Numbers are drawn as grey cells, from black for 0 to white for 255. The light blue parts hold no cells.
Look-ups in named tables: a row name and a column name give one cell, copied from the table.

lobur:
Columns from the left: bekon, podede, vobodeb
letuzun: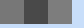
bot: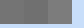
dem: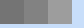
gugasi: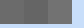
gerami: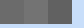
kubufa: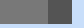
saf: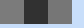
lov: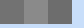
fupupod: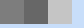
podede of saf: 49
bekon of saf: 123
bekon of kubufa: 120
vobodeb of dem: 157
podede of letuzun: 73
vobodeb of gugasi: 114
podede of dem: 130

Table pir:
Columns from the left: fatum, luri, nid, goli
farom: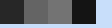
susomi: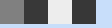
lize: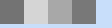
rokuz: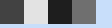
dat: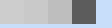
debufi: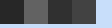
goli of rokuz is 111
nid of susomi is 237
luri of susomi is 56
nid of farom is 115
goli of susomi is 55
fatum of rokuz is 66
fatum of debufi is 39
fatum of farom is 39
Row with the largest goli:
lize

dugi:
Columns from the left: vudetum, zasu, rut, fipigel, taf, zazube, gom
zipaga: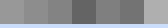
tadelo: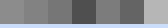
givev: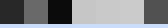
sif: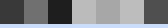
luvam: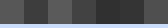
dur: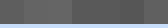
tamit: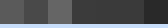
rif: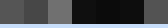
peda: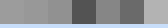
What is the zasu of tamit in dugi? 73
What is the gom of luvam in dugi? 79
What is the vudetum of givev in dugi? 40
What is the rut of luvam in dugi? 90
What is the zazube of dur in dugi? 86
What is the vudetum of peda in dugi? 156
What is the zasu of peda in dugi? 152
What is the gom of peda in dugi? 179
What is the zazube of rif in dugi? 13
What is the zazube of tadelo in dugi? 100
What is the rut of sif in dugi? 30
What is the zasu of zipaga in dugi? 141
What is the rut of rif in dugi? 112
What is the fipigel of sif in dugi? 187
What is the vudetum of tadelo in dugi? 140
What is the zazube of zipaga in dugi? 115
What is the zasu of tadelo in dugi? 130
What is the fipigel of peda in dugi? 83
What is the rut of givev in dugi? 11
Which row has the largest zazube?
givev

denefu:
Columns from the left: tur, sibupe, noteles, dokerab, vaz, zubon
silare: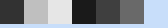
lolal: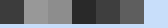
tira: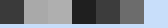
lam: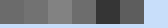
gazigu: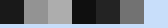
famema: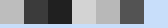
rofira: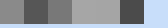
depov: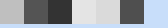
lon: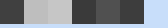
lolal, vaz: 62
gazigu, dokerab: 15
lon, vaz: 80
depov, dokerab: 228
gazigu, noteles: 173
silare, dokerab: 26
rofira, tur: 138
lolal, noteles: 141
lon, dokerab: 58
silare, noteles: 230
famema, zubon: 83
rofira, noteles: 120
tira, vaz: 60

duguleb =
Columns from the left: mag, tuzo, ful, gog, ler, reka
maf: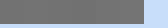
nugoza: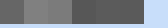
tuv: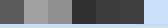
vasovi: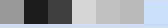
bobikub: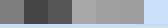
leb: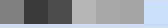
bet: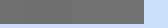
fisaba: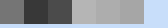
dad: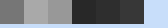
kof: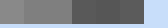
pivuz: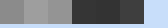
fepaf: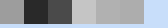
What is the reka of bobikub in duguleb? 156
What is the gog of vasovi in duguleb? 212
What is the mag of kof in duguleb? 137
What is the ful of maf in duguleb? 114
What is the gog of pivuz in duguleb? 53
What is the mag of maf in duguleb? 114
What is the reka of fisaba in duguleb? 166
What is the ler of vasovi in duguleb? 191
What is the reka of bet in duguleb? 116
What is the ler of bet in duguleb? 116
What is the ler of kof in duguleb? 86
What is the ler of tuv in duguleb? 59

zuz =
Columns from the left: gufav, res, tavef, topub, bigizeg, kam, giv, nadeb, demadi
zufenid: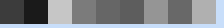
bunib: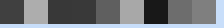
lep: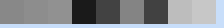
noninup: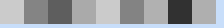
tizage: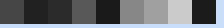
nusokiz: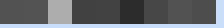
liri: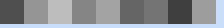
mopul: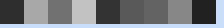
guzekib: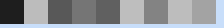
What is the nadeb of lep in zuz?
189
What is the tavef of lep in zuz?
145
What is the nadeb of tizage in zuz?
203
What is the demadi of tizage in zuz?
27
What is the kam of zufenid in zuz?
93
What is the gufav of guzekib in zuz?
30
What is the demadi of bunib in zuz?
127
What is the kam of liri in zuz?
101
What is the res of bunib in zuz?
173
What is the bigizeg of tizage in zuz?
26
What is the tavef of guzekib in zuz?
88
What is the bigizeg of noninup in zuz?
203
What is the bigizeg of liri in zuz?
163
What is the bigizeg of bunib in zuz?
95

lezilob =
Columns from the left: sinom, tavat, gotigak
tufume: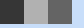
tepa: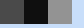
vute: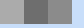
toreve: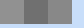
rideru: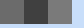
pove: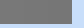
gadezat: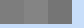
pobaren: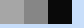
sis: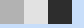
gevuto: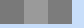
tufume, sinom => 54
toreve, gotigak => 136
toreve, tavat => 112
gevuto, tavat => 154
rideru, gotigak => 122
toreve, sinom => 145
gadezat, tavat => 132
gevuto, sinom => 121
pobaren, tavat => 134
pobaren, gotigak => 9
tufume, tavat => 177
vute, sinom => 171
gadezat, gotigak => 117
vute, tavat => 110
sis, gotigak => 45

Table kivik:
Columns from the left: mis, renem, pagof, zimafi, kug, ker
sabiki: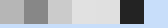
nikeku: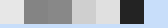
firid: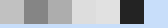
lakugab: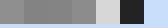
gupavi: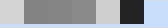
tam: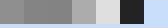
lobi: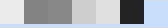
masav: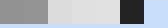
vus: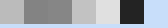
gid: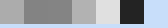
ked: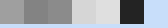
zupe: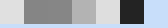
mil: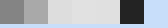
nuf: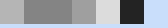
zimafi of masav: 224
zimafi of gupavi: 138
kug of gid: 224
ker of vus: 35
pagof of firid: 173
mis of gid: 172
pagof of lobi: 136
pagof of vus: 134
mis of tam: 143
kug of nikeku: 224
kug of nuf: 220

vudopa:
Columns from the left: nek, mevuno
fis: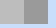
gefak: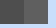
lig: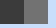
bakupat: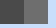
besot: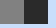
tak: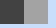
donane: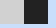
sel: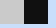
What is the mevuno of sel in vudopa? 16
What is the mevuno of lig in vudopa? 114
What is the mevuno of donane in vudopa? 34
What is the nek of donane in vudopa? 209
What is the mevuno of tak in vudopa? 163
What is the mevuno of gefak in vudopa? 95
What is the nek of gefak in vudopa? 78
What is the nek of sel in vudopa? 202

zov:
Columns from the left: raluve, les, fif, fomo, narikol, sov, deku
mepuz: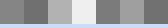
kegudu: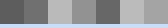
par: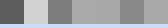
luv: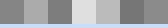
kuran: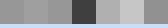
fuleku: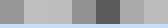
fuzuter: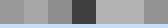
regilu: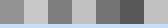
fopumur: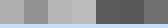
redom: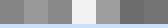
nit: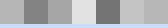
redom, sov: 108
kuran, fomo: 63
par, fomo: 170
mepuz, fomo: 239
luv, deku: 139
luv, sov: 118
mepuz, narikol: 123
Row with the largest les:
par

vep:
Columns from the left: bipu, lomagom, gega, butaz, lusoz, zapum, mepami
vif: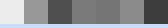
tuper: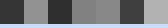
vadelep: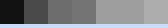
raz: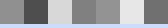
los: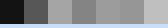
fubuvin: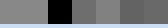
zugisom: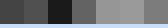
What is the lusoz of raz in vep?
147
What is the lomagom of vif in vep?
152
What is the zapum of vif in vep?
139
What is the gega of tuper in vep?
47
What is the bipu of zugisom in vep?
67
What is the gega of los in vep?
165
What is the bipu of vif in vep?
235
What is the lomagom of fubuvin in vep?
136
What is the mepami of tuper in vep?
178
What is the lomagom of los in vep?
87
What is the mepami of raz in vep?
112
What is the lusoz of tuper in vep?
136
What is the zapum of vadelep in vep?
158
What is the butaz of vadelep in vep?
116

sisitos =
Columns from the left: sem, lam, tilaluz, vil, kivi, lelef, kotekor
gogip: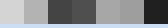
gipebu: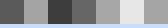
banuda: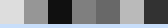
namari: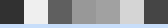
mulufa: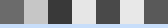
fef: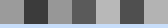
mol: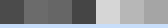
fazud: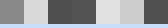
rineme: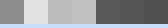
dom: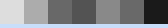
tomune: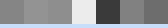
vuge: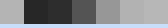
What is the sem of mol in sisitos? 75
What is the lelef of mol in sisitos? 183
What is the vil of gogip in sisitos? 78
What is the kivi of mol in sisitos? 214
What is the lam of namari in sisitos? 239
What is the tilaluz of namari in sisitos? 95
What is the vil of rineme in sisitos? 193
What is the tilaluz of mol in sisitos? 102
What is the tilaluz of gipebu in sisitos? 61
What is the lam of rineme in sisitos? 226
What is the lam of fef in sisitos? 59
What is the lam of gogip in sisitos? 179
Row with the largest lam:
namari

